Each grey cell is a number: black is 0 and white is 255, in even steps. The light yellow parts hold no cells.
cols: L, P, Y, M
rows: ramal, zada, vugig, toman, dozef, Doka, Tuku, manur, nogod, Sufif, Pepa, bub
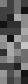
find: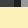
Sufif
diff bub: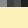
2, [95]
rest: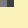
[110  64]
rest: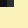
[ 48 140]
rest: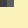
[33]
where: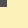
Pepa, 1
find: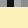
Doka

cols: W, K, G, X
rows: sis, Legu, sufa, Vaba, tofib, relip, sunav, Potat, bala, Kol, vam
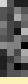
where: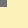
sufa, 3
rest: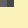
[ 18 183]
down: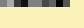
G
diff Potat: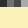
1, [128]
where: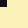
tofib, 2
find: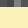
Legu
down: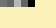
X

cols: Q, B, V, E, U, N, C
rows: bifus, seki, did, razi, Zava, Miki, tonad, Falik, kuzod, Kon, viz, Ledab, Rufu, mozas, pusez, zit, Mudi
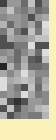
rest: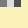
[80]
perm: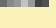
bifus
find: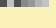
zit
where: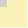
Zava, 6
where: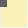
kuzod, 4

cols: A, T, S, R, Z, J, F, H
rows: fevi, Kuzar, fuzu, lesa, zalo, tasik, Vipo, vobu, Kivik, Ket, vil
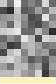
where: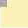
Vipo, 3
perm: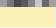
lesa
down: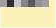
H
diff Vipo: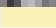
2, [74]
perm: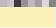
vil
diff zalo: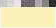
5, [186]

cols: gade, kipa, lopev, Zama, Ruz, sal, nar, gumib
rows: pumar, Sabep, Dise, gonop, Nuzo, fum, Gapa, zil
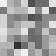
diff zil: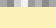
6, [124]
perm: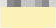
gonop
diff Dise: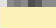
0, [210]
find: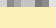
gonop
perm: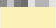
Nuzo
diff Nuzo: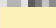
4, [108]

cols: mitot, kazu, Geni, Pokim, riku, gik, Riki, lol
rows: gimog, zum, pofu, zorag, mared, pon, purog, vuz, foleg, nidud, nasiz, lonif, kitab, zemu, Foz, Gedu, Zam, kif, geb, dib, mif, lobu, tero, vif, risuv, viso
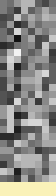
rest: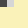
[137  83 152 124 152]
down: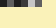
Geni

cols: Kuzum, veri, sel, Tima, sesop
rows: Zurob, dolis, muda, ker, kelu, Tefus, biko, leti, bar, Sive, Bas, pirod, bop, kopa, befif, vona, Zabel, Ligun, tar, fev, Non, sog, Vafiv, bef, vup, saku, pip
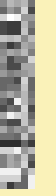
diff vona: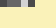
1, [115]
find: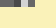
pirod
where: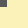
biko, 2
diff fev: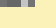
1, [115]
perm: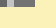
fev

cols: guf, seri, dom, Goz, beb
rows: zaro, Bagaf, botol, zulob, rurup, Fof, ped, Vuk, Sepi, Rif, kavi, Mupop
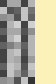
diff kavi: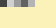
1, [196]
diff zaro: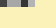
3, [67]
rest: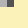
[196]

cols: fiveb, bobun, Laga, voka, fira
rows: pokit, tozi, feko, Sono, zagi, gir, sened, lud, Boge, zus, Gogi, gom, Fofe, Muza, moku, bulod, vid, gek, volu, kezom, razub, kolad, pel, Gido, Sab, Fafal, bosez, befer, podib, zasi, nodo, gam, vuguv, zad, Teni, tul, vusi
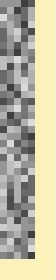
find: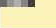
zad
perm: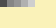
nodo
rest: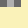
[90]
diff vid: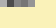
1, [63]

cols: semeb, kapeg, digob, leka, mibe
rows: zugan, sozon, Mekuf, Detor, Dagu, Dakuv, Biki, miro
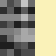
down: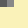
kapeg
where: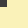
Detor, 0
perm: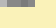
Mekuf
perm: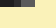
sozon

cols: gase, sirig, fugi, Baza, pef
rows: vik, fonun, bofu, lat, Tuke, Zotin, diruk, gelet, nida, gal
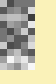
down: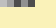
sirig
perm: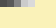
diruk
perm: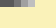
gelet
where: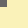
fonun, 3

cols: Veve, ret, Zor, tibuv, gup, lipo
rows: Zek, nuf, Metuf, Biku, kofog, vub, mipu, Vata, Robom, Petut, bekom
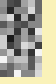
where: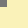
vub, 4
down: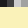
ret
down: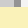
Veve
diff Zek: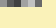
1, [77]
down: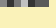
gup
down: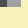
tibuv
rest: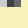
[217 193  65]

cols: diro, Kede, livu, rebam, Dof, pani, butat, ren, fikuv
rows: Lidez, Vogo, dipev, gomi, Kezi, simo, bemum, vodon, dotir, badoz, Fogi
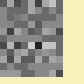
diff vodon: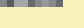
2, [152]
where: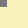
dipev, 2
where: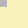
bemum, 1
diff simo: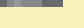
2, [136]
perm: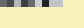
bemum
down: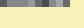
diro

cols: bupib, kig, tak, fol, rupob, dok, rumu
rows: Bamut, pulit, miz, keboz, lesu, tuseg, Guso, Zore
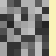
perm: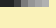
keboz
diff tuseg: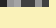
0, [51]
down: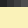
rumu
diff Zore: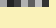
1, [51]
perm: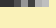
lesu
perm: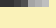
miz

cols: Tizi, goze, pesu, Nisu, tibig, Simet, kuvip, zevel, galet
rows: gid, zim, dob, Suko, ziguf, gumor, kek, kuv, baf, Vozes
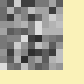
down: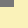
Tizi
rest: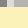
[179]
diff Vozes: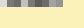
4, [132]
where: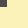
gid, 1
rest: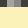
[108 163 205 179]

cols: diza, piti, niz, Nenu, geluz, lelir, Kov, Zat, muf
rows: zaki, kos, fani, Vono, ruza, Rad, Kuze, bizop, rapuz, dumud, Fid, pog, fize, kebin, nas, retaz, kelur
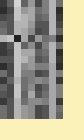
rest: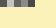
[126 180 111]
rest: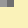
[126  46]
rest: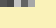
[ 85 111 167 126]
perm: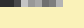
kos

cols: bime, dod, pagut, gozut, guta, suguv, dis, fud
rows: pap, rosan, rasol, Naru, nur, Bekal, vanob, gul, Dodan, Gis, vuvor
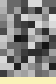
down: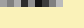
dis
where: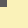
vanob, 3
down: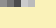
bime

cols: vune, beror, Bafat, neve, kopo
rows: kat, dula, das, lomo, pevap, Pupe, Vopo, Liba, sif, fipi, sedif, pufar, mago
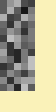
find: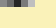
sif
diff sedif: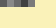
0, [77]
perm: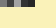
Liba
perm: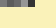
Vopo

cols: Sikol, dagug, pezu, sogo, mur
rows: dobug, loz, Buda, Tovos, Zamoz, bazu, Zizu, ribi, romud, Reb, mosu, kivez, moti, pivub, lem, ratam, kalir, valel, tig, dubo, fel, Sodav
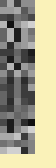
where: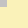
dubo, 2
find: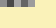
mosu
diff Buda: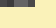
2, [114]
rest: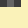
[28]
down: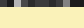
dagug
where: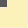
loz, 3

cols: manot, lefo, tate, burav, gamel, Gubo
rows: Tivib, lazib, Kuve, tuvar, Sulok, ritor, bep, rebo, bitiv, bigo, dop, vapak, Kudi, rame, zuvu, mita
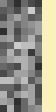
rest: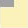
[132  91]
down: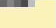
manot
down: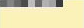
manot
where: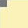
Sulok, 3

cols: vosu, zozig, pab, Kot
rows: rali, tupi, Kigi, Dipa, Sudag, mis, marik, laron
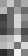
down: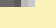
zozig
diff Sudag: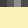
2, [157]
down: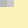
zozig
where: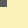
Sudag, 1
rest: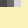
[118]

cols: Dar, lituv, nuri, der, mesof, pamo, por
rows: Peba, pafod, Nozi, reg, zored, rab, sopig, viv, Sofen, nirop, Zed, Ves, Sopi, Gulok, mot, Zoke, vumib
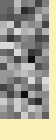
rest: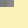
[ 68 124]
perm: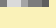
sopig
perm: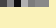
Gulok
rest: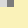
[218]

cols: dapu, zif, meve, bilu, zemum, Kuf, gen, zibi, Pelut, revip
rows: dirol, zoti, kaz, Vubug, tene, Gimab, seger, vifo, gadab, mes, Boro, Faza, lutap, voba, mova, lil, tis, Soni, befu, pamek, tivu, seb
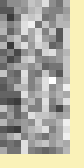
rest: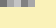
[223 155 141  87 211]
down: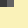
meve

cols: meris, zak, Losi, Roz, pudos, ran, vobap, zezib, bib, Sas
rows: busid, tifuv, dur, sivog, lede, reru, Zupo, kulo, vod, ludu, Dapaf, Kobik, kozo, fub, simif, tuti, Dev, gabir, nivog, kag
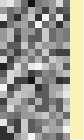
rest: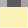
[189 231]
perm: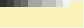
kozo
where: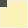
tifuv, 8
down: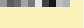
pudos
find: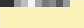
kag

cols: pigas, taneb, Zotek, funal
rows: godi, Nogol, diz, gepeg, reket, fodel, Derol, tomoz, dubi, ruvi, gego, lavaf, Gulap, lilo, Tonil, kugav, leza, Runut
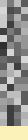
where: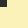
Derol, 0
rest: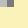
[190  91]
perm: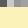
Tonil
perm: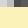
Nogol
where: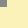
Derol, 1
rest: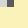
[161 149]

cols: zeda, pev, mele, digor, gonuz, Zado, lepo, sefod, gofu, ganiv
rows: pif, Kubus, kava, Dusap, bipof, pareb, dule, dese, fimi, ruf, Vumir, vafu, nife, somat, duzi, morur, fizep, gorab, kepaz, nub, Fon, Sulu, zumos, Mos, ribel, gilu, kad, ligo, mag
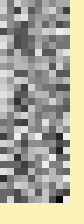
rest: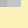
[103  36 225]
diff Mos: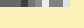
4, [103]
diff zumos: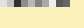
8, [103]
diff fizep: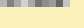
2, [183]
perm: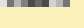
ribel
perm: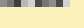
nife
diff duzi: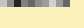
2, [49]

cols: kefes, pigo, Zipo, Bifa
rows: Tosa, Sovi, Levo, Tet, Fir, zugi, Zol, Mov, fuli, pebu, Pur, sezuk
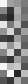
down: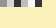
pigo
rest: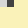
[176]
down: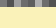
Bifa
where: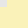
Tet, 0
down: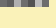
Bifa

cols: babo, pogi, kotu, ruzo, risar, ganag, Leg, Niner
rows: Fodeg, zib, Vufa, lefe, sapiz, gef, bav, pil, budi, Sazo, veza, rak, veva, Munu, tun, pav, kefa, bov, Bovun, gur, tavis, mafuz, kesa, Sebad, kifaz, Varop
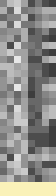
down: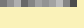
pogi
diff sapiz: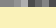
1, [147]
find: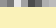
veva
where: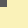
pav, 4
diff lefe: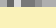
7, [188]

